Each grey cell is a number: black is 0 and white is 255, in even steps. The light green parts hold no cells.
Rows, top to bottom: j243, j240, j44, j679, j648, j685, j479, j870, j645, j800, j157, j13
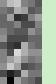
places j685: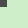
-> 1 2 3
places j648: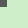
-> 2 3
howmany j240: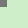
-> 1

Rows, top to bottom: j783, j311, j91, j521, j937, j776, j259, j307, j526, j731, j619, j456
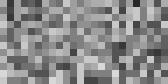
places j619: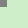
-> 13 14 15
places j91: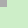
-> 0 6 13 14 18
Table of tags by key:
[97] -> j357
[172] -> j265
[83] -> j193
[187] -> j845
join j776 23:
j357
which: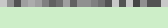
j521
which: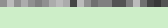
j307

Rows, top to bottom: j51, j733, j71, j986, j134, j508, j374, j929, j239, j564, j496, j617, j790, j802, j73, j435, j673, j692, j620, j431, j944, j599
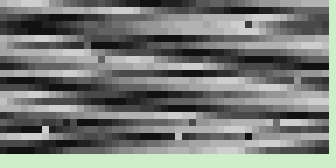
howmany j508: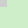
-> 2
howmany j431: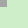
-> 3
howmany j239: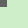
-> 7
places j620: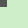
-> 11 14 40 43
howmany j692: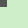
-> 3

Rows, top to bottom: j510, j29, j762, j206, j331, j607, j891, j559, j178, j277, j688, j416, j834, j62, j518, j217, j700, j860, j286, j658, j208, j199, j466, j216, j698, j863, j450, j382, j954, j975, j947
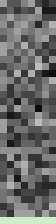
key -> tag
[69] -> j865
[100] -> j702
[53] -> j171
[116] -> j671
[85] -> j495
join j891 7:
j495
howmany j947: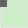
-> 2
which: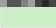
j510
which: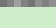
j331
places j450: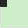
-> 3 6 7
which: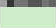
j286
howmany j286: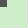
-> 2

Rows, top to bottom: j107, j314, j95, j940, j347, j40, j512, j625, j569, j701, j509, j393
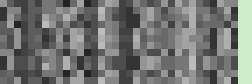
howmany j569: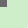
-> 6
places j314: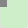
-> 1 2 9 20 25
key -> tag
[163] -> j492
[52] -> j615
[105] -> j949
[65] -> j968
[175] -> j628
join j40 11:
j628
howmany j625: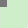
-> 3
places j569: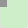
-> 1 14 20 22 29
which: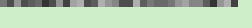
j40

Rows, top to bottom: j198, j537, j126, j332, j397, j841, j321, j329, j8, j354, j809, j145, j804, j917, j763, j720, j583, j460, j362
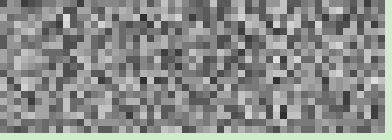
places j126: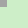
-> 4 6 15 17 18 21 35 39 44
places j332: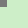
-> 13 25 27 30 33 40 54
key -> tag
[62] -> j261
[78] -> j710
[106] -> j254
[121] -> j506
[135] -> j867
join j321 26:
j506
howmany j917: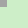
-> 8
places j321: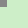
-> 30 33 43 46 49
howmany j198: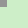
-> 8

